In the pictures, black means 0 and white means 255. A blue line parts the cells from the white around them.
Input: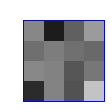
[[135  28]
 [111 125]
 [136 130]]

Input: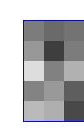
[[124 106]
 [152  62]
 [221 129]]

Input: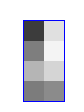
[[ 60 224]
 [126 244]
 [181 213]]

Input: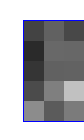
[[ 67  97]
 [ 42 104]
 [ 53  97]]

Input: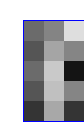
[[107 132]
 [ 85 165]
 [107 201]]

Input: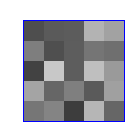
[[ 78  90]
 [126  79]
 [ 66 200]]
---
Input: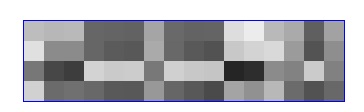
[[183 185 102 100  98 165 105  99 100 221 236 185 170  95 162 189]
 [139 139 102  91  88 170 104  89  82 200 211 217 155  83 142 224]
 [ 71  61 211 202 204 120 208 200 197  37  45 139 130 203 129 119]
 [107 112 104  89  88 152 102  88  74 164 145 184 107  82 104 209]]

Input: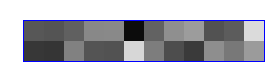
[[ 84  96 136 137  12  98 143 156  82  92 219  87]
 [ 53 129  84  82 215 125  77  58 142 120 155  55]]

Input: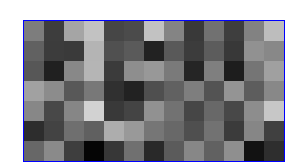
[[ 61 165 194  70  75 194 132  57 113  62 130 189 125]
 [ 60  58 180  80  90  34  89  60  92  56 145 136  97]
 [ 32 136 181  59 142 152 122  37 127  29 117 160  87]
 [140  88 120  48  34  79  97 126  83 148  93 136 161]
 [ 72 134 210  57  68 145 114  70 104  72 141 199 135]
 [ 67 111  96 173 153 118 104  79 114  59 134  64  45]
 [138  62   5  55 112  41  91 135  97 143  18  46 103]]

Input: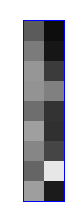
[[ 13  91]
 [ 22 123]
 [ 59 150]
 [128 147]
 [ 51 110]
 [ 48 159]
 [ 69 134]
 [231 101]
 [ 27 158]]

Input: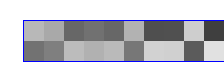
[[169 103 113 103 178  79  80 206  63 184]
 [127 188 177 186 119 210 208  91 225 114]]

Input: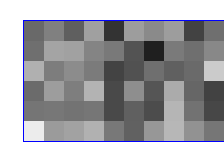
[[128  95 160  51 157 138 157  66 111 105]
 [164 161 132 121  83  31 122 111 136 111]
 [125 140 123  67  81 111  96 106 203 176]
 [157 126 179  73 142  85 171 102  66 107]
 [119 115 118  73  96  76 181 114  71 117]
 [155 162 177 120  97 151 183 146 118 236]]
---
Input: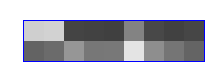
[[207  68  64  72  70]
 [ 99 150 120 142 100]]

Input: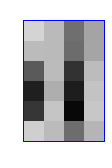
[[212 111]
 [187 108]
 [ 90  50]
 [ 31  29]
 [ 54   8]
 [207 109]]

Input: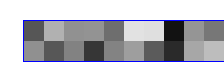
[[ 86 145 110 223 149]
 [144 130 131  91 167]]

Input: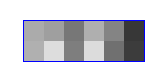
[[171 119 132]
 [176 126 112]]

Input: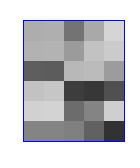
[[173 115 213]
 [178 155 203]
 [ 94 184 156]
 [194  61  80]
 [209 108 207]
 [132 128  50]]

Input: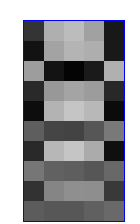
[[ 52 188  24]
 [ 18 180  25]
 [157   4 176]
 [ 41 164  40]
 [ 13 197  11]
 [ 94  67 121]
 [ 41 197  15]
 [118  94 104]
 [ 50 143  57]
 [ 92  87 105]]
